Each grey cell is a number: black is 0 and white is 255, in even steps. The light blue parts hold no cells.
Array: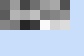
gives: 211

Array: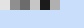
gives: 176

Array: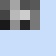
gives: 165

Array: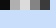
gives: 132

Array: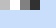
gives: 129

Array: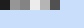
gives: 150
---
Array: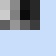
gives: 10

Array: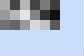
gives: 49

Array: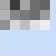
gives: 110

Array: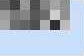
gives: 206

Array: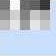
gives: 197

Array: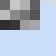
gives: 116

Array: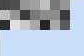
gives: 139

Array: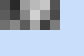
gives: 146
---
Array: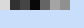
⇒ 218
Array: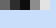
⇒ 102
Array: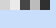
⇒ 212
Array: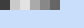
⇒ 61
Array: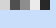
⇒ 212
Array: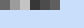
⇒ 104
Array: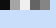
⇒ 13
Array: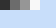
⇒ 48
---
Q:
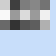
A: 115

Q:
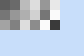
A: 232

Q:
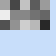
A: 155

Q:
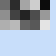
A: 12

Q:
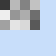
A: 194

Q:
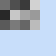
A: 210

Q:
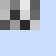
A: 93

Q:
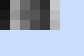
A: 200

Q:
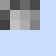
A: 74
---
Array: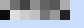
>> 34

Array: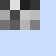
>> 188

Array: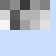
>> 212

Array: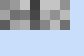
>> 186

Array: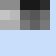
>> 109

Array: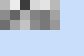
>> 163
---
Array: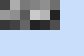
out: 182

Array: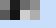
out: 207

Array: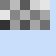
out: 123

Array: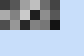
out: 142

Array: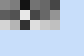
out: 104

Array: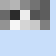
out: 83
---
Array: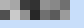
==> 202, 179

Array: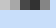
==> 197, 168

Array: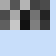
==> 199, 180

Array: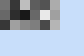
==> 233, 190

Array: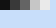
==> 234, 198

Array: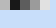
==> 225, 185

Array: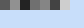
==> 206, 145

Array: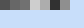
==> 206, 173
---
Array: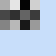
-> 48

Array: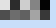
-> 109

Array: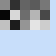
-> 216

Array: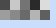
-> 137

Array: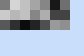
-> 183

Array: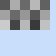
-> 106
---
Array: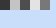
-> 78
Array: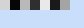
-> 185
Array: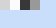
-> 56
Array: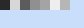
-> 92
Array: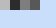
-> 126
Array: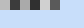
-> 170
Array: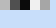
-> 11
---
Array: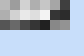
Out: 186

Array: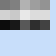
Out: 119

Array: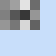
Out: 139

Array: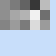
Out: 143

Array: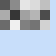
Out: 87

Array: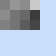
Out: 128

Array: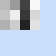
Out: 186
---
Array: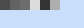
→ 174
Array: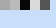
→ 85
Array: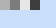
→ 62
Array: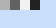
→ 34
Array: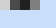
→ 127
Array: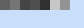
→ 147
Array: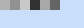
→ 101
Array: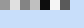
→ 90
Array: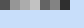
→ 47
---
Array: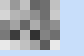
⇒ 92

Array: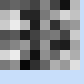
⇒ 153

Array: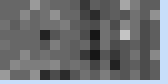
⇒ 76

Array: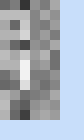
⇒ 168

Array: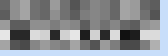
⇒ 125

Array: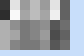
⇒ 87
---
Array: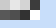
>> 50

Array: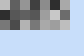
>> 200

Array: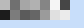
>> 224

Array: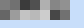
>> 71

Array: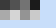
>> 148

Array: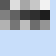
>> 47

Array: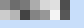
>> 244
